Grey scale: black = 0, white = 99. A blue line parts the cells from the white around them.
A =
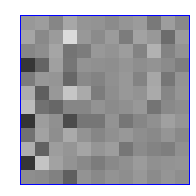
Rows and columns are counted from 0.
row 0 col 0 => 59
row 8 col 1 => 63
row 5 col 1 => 37
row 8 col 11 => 53
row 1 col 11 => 60
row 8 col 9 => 53
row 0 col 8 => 60
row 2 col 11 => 57
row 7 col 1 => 61
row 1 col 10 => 42
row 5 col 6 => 55
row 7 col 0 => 20
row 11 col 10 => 58
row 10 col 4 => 53
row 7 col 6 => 57
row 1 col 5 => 54
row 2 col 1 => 55
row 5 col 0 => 67
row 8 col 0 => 44
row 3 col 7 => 58
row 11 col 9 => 54
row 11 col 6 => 57
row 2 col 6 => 57
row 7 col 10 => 62
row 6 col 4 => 52
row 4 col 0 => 48
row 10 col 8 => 60
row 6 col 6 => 54
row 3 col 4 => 57
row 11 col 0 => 55
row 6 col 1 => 44
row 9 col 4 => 64
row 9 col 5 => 58
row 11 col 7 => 55
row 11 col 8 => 59

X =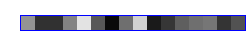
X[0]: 57
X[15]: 32
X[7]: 43
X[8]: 81

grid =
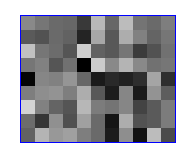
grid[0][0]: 53
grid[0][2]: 41
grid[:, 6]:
[40, 34, 34, 53, 16, 11, 45, 8, 11]
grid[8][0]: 38
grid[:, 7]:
[73, 67, 46, 70, 13, 52, 52, 67, 55]
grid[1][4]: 14
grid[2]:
[75, 46, 42, 33, 80, 38, 34, 46, 23, 32, 44]
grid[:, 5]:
[72, 65, 38, 79, 10, 34, 48, 41, 41]
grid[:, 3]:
[40, 38, 33, 44, 58, 49, 33, 31, 62]
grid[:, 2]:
[41, 41, 42, 33, 50, 57, 39, 56, 59]
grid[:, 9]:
[41, 39, 32, 44, 64, 57, 35, 35, 73]
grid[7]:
[42, 21, 56, 31, 62, 41, 8, 67, 32, 35, 48]
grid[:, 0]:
[53, 35, 75, 46, 2, 49, 82, 42, 38]
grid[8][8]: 7
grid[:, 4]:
[22, 14, 80, 0, 40, 67, 71, 62, 49]
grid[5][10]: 36
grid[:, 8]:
[45, 50, 23, 53, 18, 10, 26, 32, 7]
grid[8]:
[38, 70, 59, 62, 49, 41, 11, 55, 7, 73, 29]
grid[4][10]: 18
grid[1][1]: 32

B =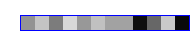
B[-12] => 57
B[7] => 63
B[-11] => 76
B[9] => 40

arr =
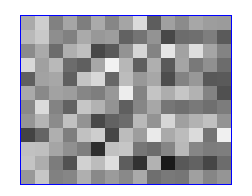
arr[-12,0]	66
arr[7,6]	38
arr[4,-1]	35
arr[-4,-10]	80
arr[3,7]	71
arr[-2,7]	36
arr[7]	[58, 70, 54, 75, 57, 28, 38, 42, 72, 57, 83, 62, 69, 75, 57]
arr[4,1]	63
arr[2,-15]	54
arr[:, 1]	[80, 78, 66, 62, 63, 53, 85, 70, 39, 74, 67, 77]
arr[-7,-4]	77
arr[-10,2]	42
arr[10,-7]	19
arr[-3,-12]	56
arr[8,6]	27
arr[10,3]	32
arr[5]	[66, 53, 63, 61, 52, 49, 59, 92, 51, 76, 67, 77, 69, 51, 31]
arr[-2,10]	10
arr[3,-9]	94
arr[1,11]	42
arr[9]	[75, 74, 64, 56, 49, 18, 75, 77, 46, 42, 52, 72, 52, 48, 49]
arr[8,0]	26
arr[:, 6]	[52, 61, 35, 94, 40, 59, 57, 38, 27, 75, 86, 60]
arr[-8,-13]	65
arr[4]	[37, 63, 65, 37, 76, 84, 40, 73, 59, 65, 30, 51, 59, 34, 35]
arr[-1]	[59, 77, 50, 52, 68, 53, 60, 53, 66, 43, 47, 46, 62, 52, 58]
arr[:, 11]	[54, 42, 63, 64, 51, 77, 43, 62, 73, 72, 34, 46]
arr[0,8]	85

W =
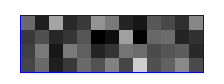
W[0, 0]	41
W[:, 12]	[52, 19, 16, 29]
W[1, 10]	42
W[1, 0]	22
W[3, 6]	50
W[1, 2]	15
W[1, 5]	0
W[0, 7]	14
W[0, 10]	28
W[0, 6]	47
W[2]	[25, 47, 9, 47, 37, 14, 20, 45, 42, 29, 33, 36, 16]
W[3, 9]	31
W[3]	[27, 41, 12, 22, 41, 32, 50, 27, 80, 31, 38, 53, 29]
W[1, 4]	33
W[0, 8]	9

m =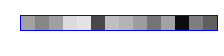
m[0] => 63
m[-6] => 61
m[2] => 62
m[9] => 45

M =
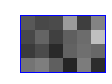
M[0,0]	34
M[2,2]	16
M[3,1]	49
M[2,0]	23
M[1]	[28, 39, 25, 37, 42, 74]
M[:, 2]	[29, 25, 16, 37]
